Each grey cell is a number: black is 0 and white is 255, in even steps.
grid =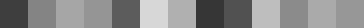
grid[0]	62
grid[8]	81
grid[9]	190

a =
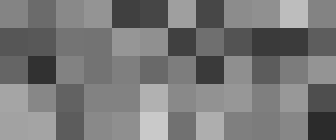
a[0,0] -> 132
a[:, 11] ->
[131, 93, 148, 78, 43]
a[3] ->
[165, 135, 98, 130, 130, 177, 137, 146, 151, 127, 152, 78]
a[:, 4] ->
[64, 150, 127, 130, 143]
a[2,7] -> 58
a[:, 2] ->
[137, 116, 130, 98, 92]
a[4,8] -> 127
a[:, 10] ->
[189, 59, 124, 152, 135]
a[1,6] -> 64
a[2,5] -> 105
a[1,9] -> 58
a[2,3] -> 115
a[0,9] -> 144
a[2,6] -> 125
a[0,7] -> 71
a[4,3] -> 137
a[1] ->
[86, 88, 116, 115, 150, 144, 64, 111, 83, 58, 59, 93]

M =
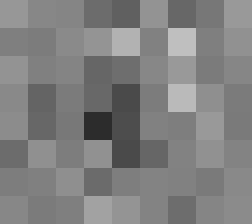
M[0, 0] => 151
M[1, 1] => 124
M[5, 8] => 131
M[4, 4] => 77
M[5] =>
[108, 144, 125, 145, 74, 102, 130, 145, 131]
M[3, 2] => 123
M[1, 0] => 127
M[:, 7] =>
[119, 127, 123, 143, 153, 145, 122, 133]
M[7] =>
[135, 123, 127, 162, 148, 131, 109, 133, 139]
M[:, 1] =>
[135, 124, 128, 100, 103, 144, 128, 123]
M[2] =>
[147, 128, 132, 102, 110, 135, 153, 123, 134]
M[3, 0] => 137
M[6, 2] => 143
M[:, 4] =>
[96, 178, 110, 74, 77, 74, 126, 148]
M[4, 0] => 140
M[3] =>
[137, 100, 123, 104, 74, 124, 186, 143, 123]

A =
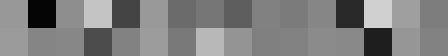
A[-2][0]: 152
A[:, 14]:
[159, 150]
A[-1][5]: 156
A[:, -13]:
[196, 76]
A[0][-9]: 118
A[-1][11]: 139
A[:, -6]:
[123, 130]
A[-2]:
[152, 5, 142, 196, 68, 153, 107, 118, 94, 129, 123, 134, 41, 208, 159, 125]
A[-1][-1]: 130
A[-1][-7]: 128

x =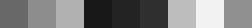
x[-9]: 104
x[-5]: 35
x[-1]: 144

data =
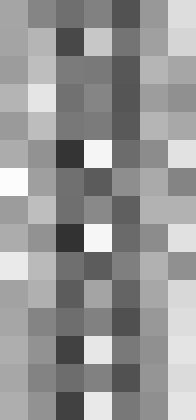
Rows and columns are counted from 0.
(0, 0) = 165
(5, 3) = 245
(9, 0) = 234
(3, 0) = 180
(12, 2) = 65
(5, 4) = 108
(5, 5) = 140
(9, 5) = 177
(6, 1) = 159
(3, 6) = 144
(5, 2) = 52
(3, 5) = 157
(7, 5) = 178
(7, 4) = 95
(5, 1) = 146
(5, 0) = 172
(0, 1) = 133
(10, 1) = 176
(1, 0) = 164
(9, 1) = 186
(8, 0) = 172
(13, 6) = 219
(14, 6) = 228
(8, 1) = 146
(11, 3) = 129
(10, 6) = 216
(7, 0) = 156
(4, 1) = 189
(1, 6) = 213
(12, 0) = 174
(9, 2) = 111

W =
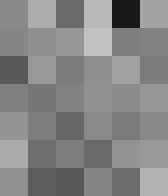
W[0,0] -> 136
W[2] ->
[88, 152, 124, 144, 160, 123]
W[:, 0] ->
[136, 134, 88, 127, 149, 170, 146]
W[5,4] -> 147
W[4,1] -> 125
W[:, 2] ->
[106, 150, 124, 130, 102, 126, 87]
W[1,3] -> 194
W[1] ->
[134, 144, 150, 194, 126, 130]
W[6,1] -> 92
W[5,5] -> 152
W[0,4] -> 24
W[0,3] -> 185

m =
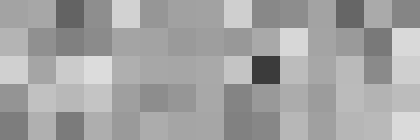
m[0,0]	163
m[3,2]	184
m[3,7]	168
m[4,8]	129
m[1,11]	164
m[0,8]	207
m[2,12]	186
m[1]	[180, 144, 128, 139, 164, 163, 154, 158, 152, 169, 215, 164, 154, 121, 217]
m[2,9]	59
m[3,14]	188
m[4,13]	185
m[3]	[148, 193, 184, 196, 159, 141, 150, 168, 132, 153, 172, 156, 187, 179, 188]
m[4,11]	160
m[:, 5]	[150, 163, 167, 141, 172]
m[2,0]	208
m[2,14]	207
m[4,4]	154
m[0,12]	102

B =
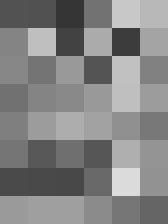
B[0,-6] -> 82
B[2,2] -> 153
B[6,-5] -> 73
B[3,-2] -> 191
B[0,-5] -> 81
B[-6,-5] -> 116
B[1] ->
[132, 191, 66, 171, 60, 164]
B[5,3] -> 86
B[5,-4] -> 111
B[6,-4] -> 72
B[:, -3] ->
[114, 171, 84, 153, 162, 86, 105, 139]
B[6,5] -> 146
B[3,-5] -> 132
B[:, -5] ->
[81, 191, 116, 132, 156, 88, 73, 159]
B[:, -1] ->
[184, 164, 129, 156, 120, 148, 146, 101]

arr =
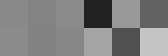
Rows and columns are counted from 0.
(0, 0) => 137
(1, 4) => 80
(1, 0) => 139
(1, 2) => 135

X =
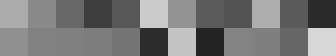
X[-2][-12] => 171
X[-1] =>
[144, 129, 128, 124, 116, 44, 195, 36, 131, 127, 102, 215]
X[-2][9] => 173
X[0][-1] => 42
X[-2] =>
[171, 137, 103, 61, 87, 203, 147, 92, 82, 173, 90, 42]
